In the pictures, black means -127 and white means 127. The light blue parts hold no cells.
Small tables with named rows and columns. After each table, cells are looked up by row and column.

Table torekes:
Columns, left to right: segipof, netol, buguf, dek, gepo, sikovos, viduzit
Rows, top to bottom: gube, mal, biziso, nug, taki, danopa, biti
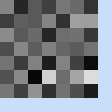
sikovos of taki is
-63
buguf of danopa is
-119
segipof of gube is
4
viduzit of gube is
-75
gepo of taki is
3
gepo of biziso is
-17
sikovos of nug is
-35
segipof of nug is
-50
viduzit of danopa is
92
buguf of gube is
-38
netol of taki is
-67
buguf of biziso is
-21
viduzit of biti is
-99
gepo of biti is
-13
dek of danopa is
80

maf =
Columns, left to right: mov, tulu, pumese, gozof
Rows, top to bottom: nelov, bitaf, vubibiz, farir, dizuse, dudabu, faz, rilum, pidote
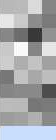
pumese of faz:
9
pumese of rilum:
-8
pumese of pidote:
48
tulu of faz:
9
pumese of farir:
5
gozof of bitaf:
-5
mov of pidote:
28
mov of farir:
72
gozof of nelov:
5
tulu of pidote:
33
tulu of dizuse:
46
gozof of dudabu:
61
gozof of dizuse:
33
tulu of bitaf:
73
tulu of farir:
121

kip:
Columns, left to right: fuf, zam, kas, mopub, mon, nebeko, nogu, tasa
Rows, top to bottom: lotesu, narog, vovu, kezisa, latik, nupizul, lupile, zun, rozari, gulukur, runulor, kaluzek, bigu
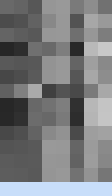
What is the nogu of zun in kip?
55
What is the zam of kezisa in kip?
-82
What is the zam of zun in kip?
-83
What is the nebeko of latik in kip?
-27
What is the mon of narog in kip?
24
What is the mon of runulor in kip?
24
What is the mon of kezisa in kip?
-1
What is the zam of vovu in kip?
-34

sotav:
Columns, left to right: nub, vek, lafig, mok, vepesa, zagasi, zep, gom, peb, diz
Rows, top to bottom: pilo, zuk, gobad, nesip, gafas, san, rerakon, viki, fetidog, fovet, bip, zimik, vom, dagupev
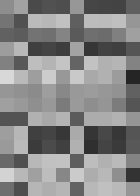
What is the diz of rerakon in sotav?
-30
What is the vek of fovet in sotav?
55
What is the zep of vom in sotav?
45
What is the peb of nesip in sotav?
-64
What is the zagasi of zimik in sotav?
-33
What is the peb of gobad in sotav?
0
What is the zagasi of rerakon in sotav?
25
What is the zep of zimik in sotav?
61
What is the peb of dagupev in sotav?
57
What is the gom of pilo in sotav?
-59
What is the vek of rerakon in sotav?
17
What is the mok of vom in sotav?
61
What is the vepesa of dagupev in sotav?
53
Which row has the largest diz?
gobad

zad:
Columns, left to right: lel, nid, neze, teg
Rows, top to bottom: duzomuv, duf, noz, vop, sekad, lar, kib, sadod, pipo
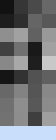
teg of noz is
25
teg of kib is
8
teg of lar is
-31
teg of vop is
33
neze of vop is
-102
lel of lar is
-106
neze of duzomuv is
-53
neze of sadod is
-39
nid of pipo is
13
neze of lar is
-45
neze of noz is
-30
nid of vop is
-14
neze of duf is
-26
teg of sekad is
72
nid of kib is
3
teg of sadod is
12
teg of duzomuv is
-23

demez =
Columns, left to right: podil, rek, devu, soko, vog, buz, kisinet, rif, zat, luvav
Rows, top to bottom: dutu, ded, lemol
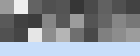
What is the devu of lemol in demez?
102
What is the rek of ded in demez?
-62
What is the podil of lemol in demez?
-46
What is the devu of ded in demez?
-67
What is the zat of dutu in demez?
-47
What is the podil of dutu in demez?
27
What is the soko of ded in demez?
6
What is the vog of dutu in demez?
-43
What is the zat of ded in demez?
6
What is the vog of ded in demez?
-40

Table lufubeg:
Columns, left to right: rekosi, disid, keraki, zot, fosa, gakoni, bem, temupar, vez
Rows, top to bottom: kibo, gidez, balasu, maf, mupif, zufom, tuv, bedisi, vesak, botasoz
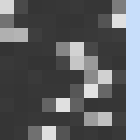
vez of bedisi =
-73
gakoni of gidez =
-74
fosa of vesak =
-72
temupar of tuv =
-24
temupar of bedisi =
-73
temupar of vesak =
65
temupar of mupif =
-70
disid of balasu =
52
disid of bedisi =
-74
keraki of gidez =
-71
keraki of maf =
-72
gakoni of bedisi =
-30
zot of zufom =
-73
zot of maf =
-71
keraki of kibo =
-74
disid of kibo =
-53
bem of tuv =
98
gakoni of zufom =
-72
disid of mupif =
-72
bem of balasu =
-70

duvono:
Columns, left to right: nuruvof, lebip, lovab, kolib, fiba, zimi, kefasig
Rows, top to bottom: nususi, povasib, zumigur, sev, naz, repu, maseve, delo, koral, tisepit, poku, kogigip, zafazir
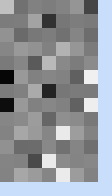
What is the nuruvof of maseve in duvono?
-4
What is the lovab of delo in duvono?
1
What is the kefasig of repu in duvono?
112
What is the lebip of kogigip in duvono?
2
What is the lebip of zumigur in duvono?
-21
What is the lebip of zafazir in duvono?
39
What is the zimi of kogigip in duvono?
4
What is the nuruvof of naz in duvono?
-5
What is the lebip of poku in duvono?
-20
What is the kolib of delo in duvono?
7
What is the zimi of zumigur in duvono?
5
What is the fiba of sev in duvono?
50
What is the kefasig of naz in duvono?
11
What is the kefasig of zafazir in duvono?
2
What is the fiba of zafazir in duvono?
107
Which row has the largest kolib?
kogigip

